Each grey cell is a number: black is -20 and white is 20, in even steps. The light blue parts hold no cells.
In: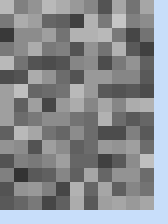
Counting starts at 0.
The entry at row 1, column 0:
-1
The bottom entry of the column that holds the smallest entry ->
-4
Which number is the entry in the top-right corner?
6
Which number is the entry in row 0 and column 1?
0
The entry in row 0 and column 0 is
9
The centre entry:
7
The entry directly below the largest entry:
-1
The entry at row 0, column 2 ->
3
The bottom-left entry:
-6
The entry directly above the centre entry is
9
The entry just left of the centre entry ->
4
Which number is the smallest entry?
-12
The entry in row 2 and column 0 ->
-11
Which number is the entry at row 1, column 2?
5
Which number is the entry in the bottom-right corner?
6
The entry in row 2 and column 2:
2
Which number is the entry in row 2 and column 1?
2
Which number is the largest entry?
11
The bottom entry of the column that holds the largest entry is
6
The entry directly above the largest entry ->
6
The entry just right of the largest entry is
0
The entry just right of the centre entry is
1
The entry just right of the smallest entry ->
-6

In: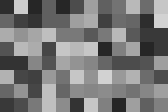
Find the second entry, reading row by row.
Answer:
12
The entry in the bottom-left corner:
-11
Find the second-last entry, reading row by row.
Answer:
-5
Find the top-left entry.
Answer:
-13
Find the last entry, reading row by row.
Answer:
0
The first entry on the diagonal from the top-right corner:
11
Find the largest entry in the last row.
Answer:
11
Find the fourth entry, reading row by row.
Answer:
-5
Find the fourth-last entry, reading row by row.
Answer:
-14
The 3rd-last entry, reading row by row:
5
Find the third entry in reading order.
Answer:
-14
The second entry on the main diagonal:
-10
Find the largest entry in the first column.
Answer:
8
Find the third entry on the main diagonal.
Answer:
6
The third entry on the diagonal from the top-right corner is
-6
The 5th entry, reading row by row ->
-14

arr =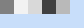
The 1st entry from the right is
9
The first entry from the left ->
0
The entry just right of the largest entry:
14

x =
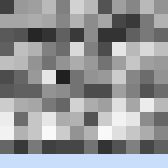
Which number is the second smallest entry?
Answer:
-14
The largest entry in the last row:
0
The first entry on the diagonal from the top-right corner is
3
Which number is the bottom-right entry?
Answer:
-5
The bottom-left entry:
-4
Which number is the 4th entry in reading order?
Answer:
9
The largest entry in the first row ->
13
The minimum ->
-15
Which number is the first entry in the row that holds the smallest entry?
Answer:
-8
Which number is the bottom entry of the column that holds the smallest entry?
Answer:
-9
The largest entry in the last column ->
10
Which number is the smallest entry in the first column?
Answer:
-10
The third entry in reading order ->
5
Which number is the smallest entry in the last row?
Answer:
-12
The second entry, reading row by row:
4
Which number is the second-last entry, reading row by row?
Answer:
-9
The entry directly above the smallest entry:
3
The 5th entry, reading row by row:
0
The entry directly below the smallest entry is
2
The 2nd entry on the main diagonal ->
6
